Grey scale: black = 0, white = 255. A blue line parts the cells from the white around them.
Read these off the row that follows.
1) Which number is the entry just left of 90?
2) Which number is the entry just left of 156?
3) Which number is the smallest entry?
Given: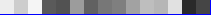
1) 245
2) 82
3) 42

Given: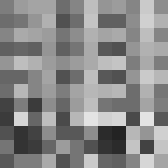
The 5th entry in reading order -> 109
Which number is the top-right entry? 141
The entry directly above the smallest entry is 214
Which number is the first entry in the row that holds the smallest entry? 81
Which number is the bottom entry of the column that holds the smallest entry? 96
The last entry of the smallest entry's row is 208
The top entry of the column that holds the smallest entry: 156
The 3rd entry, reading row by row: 164
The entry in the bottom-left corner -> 88
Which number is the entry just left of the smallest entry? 43
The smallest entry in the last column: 88
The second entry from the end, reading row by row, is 214
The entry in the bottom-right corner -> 164
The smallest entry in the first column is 59
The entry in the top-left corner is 125
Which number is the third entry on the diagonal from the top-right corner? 133
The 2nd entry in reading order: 156
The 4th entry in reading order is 164
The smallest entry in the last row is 81
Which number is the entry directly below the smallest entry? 43

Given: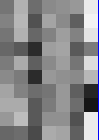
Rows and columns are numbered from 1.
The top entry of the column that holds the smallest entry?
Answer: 235
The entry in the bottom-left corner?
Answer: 103
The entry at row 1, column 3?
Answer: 109
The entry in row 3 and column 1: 117
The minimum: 21
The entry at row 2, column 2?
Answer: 183
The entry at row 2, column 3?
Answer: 81
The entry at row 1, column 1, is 117
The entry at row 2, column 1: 130
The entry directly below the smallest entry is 235
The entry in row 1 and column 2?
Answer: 177
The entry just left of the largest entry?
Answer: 95

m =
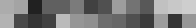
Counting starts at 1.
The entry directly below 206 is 150
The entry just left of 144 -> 150
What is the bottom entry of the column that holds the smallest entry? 52
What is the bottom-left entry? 179
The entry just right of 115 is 88
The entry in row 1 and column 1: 172
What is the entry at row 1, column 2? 164
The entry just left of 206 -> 200

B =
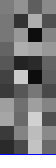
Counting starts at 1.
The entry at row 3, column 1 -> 119
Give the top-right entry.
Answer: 138
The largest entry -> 209
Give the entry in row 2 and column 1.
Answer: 119
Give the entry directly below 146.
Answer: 50
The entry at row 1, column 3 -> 94
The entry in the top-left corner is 125
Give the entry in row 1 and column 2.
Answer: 146
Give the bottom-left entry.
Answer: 42
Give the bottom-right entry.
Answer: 106
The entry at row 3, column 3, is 13
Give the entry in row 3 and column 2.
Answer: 152
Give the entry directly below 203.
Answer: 87

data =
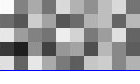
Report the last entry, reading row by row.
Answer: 178
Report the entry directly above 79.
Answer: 122
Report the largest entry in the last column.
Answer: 184
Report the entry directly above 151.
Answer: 237
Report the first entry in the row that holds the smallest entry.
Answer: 57
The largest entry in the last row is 231
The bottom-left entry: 223
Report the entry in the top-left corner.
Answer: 250
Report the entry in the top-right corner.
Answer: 116
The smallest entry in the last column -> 93
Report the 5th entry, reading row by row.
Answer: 217
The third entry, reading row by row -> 170
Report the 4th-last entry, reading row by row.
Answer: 198
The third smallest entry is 65
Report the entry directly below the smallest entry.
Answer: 100

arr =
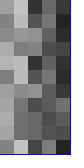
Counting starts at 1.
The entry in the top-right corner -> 56
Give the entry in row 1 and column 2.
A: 194
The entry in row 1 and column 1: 159
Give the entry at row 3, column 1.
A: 139
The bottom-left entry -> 131
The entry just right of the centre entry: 118
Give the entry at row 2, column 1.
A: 131
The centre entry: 83
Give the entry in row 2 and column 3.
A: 83
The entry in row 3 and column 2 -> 151
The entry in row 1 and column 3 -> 50

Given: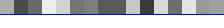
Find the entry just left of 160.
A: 154
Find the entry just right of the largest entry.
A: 211
